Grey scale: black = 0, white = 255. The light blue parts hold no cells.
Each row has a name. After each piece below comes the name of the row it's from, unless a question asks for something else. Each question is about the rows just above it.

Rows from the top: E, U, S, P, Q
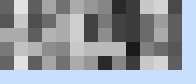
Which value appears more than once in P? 186
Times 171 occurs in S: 4
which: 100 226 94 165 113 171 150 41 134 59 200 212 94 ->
Q
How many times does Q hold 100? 1
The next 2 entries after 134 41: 59 200
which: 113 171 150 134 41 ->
E

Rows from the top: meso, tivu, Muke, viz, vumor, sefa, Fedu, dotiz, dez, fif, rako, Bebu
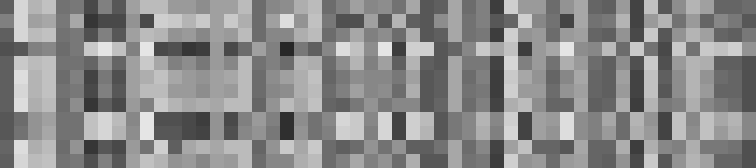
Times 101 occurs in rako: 6
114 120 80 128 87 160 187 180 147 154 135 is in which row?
Muke
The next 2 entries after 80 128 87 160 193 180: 147 154
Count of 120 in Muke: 3

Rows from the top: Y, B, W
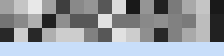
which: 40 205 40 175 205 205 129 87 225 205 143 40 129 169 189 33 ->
W
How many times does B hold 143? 2
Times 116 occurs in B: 3
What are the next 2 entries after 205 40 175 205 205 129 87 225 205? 143 40
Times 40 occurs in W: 3

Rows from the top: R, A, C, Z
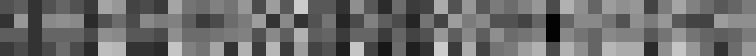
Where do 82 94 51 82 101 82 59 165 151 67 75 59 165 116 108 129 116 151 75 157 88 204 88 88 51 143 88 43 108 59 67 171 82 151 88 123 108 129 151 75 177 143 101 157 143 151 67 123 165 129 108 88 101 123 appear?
R
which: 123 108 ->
R
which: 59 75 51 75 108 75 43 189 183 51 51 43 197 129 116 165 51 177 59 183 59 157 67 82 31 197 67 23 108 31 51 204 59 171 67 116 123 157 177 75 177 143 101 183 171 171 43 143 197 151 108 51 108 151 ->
Z
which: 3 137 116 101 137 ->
C

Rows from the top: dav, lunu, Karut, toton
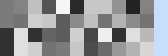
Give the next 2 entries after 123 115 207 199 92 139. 191 115
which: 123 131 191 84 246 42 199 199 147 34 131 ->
dav
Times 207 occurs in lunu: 1
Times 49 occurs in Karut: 3
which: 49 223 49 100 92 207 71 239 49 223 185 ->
Karut

